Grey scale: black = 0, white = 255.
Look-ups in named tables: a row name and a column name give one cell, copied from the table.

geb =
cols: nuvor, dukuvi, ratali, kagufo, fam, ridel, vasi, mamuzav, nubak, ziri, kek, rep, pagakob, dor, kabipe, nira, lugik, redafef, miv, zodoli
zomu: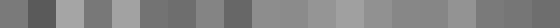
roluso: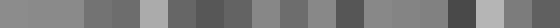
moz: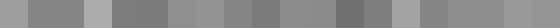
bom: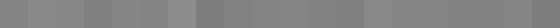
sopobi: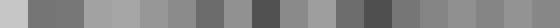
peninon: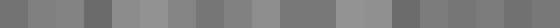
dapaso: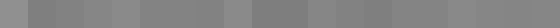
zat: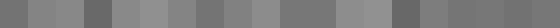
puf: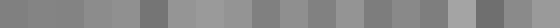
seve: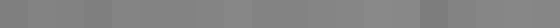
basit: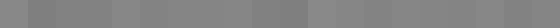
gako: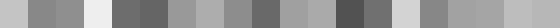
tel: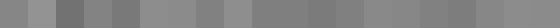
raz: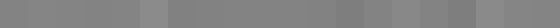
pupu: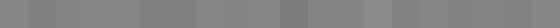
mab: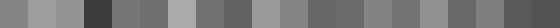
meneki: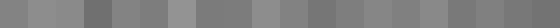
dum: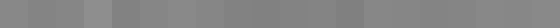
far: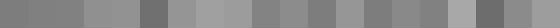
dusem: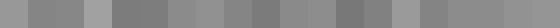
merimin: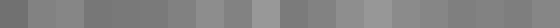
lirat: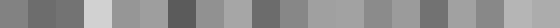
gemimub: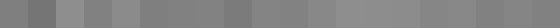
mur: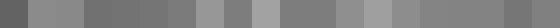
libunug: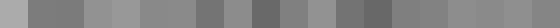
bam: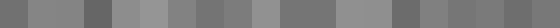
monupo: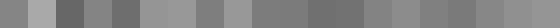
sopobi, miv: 147
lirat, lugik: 161
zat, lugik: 117
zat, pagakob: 141
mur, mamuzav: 151
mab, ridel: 111
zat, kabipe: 104
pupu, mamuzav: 134
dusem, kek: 138
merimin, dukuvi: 130
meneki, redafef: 128
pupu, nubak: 133
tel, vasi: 139

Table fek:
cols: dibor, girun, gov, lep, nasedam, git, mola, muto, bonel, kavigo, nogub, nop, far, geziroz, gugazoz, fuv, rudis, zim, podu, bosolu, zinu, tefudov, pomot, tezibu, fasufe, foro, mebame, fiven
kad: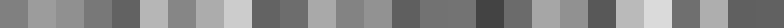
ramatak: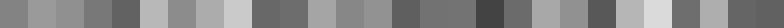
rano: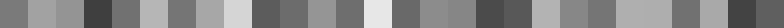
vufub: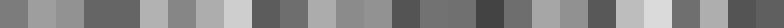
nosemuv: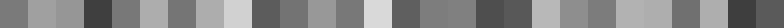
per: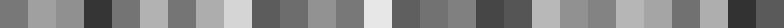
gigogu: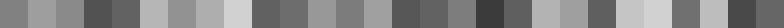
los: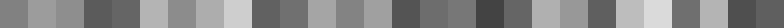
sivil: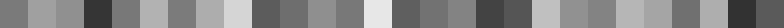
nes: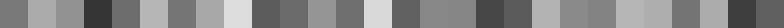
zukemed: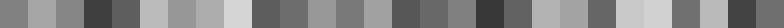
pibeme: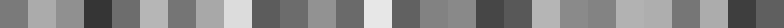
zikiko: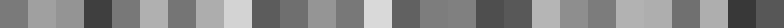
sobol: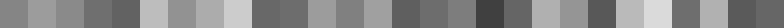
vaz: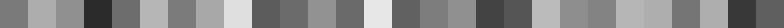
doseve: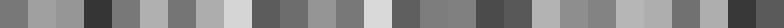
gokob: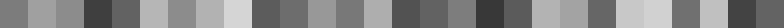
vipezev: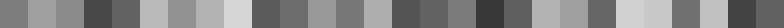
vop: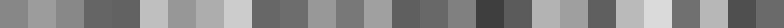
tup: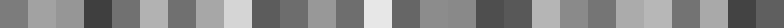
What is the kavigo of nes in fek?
92
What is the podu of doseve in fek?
88
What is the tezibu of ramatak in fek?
218
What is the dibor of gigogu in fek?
129
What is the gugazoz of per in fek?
95
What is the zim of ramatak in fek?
67
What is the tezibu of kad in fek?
218
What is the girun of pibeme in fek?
171
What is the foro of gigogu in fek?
189
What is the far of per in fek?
120
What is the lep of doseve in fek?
53
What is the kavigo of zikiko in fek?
92
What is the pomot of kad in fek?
186
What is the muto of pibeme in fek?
168
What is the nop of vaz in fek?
146

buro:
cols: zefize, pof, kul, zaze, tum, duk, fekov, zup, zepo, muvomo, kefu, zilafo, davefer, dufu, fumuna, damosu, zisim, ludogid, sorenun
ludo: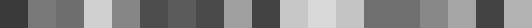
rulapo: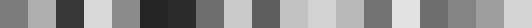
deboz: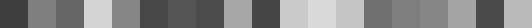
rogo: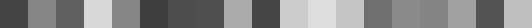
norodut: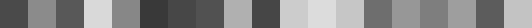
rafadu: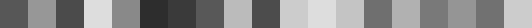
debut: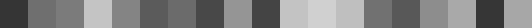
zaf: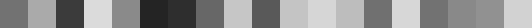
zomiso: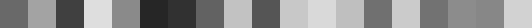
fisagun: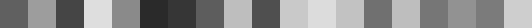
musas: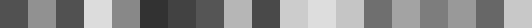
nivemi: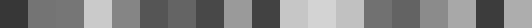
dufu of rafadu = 111
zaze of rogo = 215
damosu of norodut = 126
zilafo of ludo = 216
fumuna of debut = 88
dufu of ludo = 111
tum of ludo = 134
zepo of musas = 182
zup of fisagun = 93
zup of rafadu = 88
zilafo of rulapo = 210
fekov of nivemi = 100
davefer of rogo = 197

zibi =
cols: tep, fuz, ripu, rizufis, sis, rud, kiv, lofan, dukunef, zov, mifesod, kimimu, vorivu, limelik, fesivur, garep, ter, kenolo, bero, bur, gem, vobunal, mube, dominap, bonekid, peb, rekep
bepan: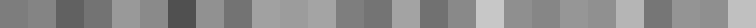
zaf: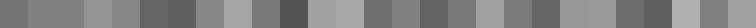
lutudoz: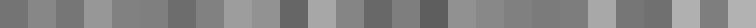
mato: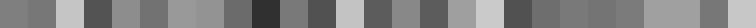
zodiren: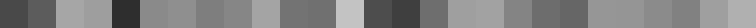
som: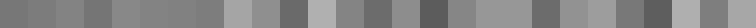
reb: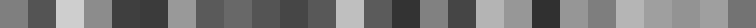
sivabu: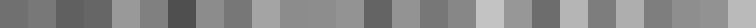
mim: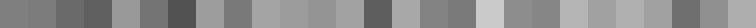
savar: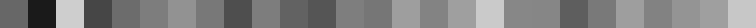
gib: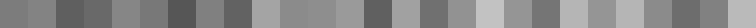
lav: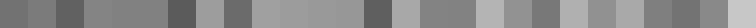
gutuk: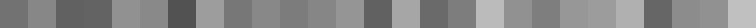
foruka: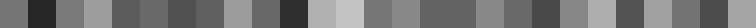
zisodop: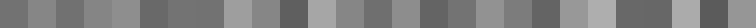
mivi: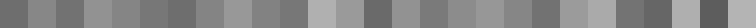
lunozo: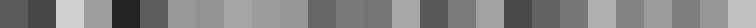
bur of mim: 134
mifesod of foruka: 46
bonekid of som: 175
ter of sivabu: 135
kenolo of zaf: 159
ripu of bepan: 97
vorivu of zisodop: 134

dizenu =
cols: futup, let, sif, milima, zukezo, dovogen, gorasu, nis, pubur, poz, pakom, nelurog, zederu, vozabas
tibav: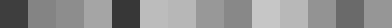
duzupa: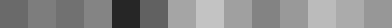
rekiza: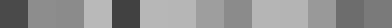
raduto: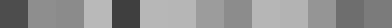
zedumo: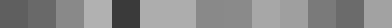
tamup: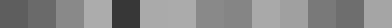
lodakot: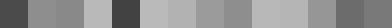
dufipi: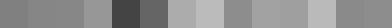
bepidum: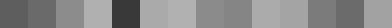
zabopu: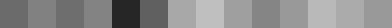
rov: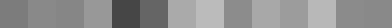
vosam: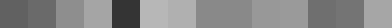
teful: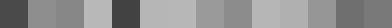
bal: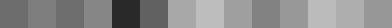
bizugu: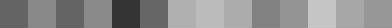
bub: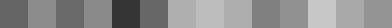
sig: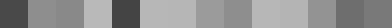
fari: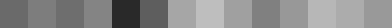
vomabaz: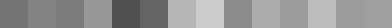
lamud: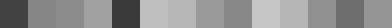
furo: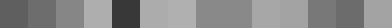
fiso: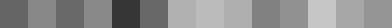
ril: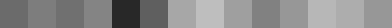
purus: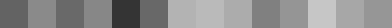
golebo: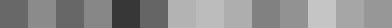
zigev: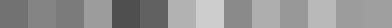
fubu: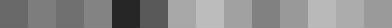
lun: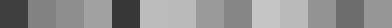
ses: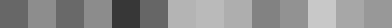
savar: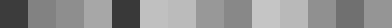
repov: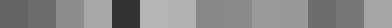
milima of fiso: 137
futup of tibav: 62
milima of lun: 161
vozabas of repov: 165
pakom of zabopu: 153
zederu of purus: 167
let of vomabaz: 131

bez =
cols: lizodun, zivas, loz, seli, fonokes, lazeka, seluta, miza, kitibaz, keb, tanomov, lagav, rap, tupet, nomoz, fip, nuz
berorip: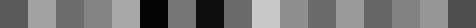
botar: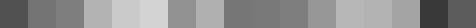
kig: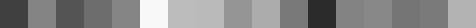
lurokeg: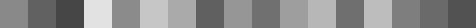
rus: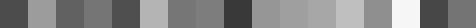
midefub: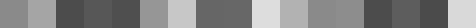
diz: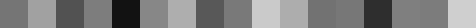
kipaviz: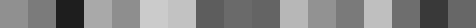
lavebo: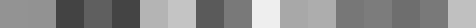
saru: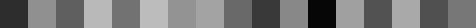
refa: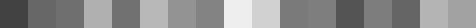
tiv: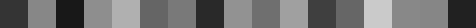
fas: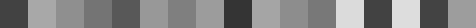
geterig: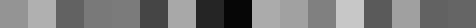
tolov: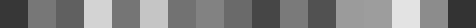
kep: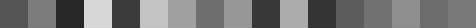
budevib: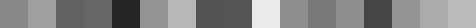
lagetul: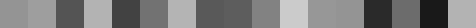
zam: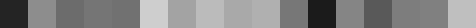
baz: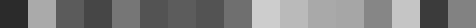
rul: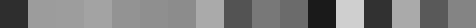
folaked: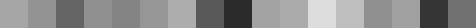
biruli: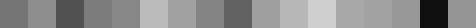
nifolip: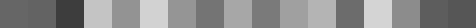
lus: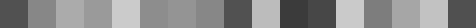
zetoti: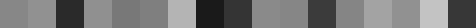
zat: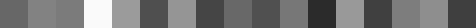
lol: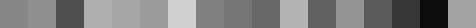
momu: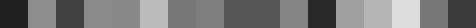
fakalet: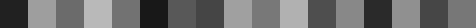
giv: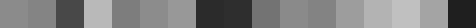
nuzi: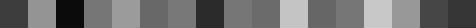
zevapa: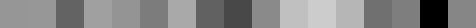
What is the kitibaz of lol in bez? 117
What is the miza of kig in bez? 186
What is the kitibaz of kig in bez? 149
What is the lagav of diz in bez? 114
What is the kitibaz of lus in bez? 81
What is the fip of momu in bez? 119
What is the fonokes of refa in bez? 113
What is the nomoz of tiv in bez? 136
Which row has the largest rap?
fas

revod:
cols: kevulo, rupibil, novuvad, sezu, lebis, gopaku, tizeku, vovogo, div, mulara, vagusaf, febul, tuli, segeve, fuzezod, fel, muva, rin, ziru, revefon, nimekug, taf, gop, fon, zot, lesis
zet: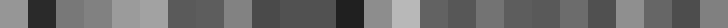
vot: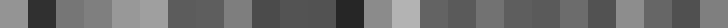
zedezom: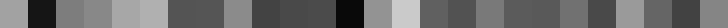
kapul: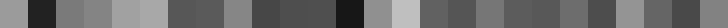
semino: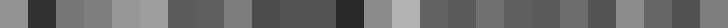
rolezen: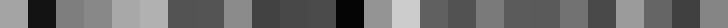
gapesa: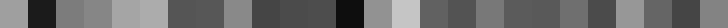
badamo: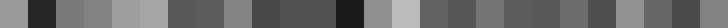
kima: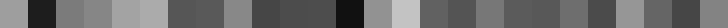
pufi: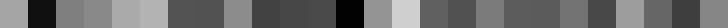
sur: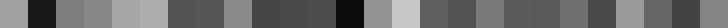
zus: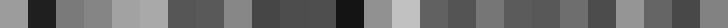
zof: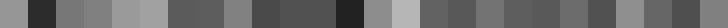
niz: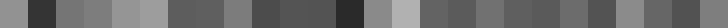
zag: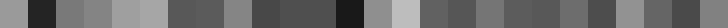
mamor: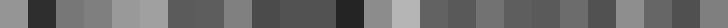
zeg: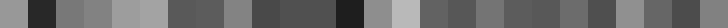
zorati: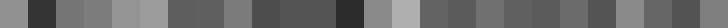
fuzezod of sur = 199
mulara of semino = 76
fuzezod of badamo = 187
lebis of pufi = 170
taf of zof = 81
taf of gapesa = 75
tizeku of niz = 93
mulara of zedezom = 67
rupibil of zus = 31

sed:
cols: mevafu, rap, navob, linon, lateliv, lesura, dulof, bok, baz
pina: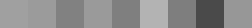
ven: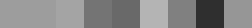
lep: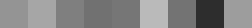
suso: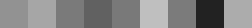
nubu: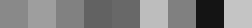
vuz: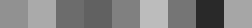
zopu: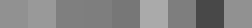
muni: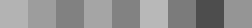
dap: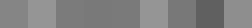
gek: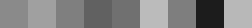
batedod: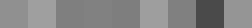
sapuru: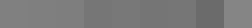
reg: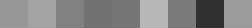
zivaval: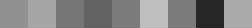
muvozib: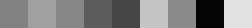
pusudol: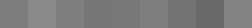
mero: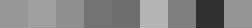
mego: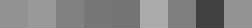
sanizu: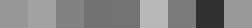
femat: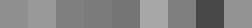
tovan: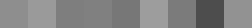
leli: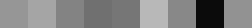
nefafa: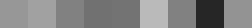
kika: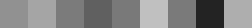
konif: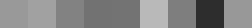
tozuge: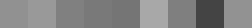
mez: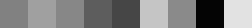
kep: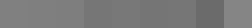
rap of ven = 157
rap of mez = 160
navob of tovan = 126
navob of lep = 127
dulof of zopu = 126
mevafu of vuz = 145
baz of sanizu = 153
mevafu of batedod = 144
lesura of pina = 179

